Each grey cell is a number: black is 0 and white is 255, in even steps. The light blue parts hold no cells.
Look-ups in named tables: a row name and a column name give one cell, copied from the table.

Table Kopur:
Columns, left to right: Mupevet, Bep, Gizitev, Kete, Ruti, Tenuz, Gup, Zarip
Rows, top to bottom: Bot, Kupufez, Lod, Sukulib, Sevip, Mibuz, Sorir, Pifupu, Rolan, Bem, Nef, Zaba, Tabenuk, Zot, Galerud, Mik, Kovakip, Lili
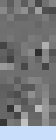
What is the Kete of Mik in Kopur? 97
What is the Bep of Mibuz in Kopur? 119
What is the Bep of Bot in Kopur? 93
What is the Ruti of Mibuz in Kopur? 123
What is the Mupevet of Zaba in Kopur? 108
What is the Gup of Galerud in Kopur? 147
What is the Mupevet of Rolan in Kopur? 93
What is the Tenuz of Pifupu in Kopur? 45

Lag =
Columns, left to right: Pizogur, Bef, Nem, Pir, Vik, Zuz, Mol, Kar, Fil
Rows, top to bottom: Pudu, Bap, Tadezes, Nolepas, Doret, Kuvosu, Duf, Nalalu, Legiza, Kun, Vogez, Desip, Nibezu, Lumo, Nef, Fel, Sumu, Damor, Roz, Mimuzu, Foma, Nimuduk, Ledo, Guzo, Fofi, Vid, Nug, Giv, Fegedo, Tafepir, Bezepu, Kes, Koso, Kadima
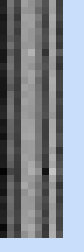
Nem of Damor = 64
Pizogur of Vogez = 30
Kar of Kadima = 175
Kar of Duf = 161
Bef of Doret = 107
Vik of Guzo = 169
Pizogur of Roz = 29
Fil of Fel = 64

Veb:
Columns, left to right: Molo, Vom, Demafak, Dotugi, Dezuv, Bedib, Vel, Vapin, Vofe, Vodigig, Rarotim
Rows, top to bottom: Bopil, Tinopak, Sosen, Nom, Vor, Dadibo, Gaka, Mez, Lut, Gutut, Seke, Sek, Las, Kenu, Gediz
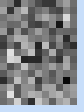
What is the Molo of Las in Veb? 131
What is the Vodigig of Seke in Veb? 113
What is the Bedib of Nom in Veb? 63
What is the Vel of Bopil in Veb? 56
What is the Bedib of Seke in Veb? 156
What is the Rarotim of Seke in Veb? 118
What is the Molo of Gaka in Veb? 58
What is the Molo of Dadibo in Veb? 71
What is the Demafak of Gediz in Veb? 209
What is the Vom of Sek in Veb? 99
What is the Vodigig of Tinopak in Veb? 131
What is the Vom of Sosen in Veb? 137
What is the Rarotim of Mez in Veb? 101
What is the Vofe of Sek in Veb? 129
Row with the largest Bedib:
Gediz

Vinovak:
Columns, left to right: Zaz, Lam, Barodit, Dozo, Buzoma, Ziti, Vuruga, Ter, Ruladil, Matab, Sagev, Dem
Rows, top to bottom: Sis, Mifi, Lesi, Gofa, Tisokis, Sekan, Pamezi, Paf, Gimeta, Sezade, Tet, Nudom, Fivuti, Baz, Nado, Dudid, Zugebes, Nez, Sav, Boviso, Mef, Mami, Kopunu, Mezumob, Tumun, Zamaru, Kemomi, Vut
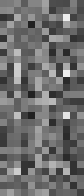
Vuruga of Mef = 82
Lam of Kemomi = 92
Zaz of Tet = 95
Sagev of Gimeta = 77
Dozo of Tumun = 52
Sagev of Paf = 120
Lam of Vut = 161
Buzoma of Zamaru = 119
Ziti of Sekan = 103
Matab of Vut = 105
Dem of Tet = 100
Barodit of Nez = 126
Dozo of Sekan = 124
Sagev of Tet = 130
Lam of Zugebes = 112
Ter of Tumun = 149
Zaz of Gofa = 104
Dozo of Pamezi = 99
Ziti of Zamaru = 109
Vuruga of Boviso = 124

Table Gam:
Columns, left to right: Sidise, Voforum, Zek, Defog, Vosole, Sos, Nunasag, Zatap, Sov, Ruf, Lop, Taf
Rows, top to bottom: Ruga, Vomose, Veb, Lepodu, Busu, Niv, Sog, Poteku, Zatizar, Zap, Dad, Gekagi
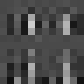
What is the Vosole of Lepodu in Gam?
205
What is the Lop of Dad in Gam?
69
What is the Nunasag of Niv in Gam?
74
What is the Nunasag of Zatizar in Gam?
75
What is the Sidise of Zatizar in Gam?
72
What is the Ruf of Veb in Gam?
149
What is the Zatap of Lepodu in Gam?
39
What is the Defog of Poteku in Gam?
56
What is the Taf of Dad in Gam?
58
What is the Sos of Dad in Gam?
66
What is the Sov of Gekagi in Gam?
27
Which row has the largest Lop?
Gekagi

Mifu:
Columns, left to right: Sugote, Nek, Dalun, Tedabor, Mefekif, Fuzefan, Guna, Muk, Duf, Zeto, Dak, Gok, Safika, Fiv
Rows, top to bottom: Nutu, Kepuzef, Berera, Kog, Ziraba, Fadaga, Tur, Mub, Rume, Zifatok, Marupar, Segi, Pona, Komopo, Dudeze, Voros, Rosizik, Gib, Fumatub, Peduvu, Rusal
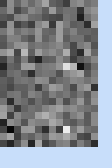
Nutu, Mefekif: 107
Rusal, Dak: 79
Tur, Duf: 138
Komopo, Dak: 95
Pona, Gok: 137
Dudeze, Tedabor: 108
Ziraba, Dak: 129
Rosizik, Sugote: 162
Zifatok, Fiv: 110
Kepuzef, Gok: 52
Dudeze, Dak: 115
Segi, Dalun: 113
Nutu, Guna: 163
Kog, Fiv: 161
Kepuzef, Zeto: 113
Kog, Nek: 145
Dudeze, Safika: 96
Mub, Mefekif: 96
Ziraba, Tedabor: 128
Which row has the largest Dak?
Zifatok

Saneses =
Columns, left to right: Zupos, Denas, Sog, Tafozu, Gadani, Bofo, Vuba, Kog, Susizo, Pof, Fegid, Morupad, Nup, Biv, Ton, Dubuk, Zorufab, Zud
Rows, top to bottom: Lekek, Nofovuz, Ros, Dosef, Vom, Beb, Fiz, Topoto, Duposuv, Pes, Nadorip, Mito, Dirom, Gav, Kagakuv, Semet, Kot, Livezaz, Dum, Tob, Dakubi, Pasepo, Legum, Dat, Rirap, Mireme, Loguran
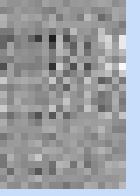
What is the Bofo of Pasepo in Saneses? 149
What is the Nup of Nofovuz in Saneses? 153
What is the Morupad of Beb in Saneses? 155
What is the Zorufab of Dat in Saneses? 168
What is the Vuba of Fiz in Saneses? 153
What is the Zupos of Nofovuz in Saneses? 132
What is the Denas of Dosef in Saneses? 145
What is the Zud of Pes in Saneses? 249
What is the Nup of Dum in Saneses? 145
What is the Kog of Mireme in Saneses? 154
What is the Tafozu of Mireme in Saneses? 148
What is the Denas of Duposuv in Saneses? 124
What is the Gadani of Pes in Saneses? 125
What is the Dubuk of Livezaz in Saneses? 158
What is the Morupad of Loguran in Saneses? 134
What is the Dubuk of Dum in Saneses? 153
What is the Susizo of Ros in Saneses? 121
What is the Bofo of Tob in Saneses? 143
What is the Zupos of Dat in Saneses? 119
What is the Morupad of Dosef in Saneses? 158

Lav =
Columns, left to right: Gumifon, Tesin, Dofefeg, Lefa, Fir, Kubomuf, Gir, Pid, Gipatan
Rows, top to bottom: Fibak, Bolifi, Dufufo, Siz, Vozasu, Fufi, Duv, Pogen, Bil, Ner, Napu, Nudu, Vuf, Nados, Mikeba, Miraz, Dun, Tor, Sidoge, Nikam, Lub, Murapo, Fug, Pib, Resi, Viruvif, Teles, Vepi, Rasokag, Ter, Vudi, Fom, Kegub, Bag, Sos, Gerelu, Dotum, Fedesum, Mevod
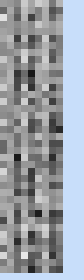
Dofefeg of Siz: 139
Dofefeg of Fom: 84
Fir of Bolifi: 157
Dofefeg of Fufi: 62
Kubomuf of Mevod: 96
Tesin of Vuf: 163
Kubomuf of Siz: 199
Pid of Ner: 157
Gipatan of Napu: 113
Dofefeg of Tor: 99
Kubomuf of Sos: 107
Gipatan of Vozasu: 169
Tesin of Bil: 160
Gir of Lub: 161
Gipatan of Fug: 137
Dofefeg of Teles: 111
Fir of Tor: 77
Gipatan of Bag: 127
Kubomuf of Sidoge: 119
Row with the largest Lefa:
Dotum

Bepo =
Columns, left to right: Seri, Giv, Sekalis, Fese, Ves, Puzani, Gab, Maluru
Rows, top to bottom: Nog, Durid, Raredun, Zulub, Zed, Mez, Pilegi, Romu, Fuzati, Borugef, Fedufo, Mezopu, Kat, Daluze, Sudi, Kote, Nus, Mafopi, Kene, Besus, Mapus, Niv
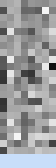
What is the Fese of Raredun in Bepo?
131
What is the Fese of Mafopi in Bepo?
100
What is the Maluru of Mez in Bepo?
184
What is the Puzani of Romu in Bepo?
159
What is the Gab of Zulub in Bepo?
131
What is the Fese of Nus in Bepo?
105
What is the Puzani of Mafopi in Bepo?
172

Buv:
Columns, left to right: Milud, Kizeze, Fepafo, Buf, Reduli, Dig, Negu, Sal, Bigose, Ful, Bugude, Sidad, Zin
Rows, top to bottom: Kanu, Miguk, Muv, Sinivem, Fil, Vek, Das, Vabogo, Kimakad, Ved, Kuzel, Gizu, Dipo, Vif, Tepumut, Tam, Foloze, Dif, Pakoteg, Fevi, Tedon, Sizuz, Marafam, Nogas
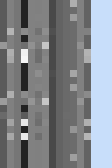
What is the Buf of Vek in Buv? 34
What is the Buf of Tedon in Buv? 34
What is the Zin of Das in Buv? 99
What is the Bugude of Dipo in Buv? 158
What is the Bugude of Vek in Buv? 108
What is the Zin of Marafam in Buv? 99
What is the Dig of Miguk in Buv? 128
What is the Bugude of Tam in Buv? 108
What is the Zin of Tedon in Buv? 99
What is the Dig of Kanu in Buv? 128
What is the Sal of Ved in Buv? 73
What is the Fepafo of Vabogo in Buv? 118
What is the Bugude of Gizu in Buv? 108
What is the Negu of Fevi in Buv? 130
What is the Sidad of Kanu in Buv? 129
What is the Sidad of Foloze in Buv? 129

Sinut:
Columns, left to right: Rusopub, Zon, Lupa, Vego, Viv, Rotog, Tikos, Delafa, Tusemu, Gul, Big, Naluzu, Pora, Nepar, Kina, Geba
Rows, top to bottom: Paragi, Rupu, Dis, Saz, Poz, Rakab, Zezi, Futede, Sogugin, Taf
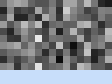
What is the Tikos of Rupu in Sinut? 96
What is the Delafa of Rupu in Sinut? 134
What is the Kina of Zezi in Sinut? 134
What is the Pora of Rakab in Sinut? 68
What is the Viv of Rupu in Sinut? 64
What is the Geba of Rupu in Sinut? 124
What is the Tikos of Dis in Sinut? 174
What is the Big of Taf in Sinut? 70
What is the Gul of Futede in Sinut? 120
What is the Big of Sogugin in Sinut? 99
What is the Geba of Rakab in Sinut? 172
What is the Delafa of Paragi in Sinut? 118
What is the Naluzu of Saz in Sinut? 170
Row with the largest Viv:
Futede

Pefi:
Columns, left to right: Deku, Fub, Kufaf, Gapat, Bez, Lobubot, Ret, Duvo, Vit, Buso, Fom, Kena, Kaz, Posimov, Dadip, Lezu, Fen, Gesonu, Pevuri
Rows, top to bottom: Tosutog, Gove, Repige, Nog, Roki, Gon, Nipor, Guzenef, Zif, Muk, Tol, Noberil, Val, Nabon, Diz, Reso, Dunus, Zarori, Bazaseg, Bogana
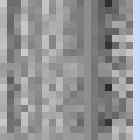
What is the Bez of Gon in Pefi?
139
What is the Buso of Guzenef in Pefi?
126
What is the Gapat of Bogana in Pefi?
142
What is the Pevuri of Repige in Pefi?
152
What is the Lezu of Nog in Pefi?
128
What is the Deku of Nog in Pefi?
176
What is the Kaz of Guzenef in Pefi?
142
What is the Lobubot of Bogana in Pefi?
156
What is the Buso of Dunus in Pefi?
144
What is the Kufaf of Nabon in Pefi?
142
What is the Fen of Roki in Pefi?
100
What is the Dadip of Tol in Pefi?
139
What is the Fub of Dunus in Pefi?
108

